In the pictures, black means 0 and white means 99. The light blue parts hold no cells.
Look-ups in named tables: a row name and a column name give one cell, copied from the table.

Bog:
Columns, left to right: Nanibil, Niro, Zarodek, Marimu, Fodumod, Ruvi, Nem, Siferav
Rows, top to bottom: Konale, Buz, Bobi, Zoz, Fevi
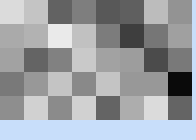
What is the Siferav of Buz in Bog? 62
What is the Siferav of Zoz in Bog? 4
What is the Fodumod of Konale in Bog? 34
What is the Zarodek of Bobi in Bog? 50
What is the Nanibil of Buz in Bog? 66
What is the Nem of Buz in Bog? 46
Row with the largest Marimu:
Fevi

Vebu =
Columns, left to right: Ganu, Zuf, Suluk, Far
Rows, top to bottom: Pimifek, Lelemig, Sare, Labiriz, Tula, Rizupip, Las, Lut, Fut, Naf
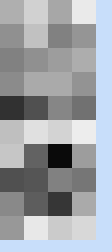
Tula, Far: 44
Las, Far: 61
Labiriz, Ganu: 54
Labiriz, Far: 57
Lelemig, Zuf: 75
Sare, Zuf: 56
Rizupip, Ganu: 74
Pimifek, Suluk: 65
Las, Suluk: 4
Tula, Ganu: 19
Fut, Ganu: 53
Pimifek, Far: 91
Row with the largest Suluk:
Rizupip

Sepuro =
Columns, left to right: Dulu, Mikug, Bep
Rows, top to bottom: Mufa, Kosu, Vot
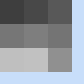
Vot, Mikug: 75
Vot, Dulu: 74
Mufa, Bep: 34
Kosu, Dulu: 46
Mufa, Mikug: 28
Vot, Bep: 56
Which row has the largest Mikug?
Vot

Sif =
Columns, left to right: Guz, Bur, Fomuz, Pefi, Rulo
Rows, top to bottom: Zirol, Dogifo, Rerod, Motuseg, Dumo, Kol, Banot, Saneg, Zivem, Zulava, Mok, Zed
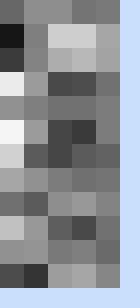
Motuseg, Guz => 91
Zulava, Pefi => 28
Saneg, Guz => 64
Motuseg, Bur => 60
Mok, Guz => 56
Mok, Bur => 57
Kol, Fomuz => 27
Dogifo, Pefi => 80
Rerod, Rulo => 63
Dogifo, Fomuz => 80
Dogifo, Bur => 49
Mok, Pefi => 49
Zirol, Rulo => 47
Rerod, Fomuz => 67
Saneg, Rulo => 45
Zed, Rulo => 52
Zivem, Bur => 35

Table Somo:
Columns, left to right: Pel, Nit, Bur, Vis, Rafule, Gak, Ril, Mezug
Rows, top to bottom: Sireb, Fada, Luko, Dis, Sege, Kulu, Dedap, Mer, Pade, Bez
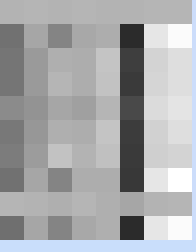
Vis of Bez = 66
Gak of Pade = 65
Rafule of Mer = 67
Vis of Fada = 66
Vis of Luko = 67
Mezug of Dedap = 82
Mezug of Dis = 86
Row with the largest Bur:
Dedap

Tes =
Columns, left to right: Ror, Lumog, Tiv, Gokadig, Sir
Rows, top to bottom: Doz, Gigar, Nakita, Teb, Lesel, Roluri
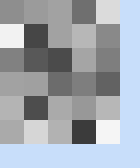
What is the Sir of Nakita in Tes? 49
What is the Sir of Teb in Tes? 38
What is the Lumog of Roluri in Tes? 83
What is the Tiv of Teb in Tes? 42
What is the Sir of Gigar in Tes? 53
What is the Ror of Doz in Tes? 55
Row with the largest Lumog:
Roluri

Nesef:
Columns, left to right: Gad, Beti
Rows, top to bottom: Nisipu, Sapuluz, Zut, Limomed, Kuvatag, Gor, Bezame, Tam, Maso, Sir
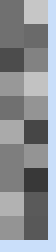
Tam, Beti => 22
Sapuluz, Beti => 41
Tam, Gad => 49
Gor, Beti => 27
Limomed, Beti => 75
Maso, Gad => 69
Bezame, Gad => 49
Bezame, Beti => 57
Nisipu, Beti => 77
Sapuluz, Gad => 44
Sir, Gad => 57
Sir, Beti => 34
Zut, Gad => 30
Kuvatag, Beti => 57
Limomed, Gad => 59
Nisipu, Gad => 44
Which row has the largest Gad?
Maso

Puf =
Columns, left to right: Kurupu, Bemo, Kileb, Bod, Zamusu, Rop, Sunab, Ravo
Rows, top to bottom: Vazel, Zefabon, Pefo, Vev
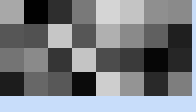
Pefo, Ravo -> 15
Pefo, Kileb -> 20
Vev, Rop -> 58
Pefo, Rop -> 23
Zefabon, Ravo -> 12
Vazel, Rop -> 76
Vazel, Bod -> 47
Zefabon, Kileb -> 77
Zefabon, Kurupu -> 33
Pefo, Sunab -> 2

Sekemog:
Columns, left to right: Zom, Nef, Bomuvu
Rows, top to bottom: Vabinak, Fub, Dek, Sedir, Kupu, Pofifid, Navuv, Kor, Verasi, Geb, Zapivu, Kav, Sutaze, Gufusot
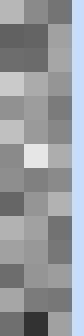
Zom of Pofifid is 75
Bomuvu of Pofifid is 52
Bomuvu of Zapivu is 46
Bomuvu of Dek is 65
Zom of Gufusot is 43
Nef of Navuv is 89
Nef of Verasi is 58
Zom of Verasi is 40
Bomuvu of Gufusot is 62
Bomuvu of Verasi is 69
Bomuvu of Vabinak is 45
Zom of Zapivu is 62
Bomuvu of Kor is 53
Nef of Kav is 58
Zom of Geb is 69
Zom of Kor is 55
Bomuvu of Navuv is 67
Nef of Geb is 63
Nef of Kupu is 61
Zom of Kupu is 56
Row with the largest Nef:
Navuv

